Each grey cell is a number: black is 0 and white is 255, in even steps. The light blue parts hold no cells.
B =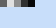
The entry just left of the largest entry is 98
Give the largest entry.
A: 224
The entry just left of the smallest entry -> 48

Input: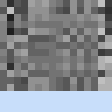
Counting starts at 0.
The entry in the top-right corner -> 59
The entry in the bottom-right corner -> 177
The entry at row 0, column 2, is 87
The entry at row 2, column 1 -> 31
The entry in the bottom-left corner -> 99
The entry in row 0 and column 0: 129
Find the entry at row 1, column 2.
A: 72
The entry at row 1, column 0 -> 87
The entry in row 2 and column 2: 129
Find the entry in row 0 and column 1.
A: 47
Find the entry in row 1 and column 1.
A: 191
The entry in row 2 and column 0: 145

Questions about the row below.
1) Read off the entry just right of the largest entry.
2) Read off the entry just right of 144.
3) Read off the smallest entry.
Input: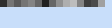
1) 132
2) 174
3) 32

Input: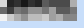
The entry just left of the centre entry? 146
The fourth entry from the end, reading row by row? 159
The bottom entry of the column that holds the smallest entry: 146
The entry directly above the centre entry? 37
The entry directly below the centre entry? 188
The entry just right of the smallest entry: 49
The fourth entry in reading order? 23
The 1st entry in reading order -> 218
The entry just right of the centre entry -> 119
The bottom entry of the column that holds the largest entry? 243

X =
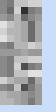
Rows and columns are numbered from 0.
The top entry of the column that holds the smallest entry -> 194
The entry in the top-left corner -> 137
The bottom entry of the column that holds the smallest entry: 153
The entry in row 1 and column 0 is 137
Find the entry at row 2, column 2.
181
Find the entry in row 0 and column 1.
123
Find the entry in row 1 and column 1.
107
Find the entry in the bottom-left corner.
181
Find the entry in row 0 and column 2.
194
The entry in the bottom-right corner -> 153
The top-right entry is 209
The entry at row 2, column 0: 153
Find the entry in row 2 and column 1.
137

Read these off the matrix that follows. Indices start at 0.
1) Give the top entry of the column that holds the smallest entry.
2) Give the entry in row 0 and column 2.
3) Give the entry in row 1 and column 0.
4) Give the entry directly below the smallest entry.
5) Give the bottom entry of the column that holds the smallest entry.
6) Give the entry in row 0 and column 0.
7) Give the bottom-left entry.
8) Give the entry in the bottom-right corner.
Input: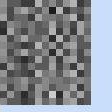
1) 136
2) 90
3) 136
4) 120
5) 136
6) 148
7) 136
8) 90

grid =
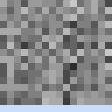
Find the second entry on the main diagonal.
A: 100
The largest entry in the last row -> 184
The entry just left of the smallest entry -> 88
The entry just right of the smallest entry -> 128
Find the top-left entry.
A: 169
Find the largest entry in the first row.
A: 200
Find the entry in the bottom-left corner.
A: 88
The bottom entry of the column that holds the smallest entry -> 128
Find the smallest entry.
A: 45
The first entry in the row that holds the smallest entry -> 88
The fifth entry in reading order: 155
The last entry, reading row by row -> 142
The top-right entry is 73
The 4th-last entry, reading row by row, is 155
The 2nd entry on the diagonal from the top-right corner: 114
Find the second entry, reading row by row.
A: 128
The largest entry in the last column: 200
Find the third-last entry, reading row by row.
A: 155
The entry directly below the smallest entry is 100

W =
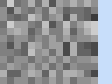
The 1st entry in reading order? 114
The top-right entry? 144
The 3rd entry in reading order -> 114
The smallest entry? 59
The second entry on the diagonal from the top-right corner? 100
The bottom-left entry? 144
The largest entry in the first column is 176
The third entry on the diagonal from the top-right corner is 114
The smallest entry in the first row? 86
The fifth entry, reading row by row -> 176
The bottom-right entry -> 160
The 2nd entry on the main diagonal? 86
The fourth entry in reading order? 128
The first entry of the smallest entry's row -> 144
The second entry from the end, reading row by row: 144
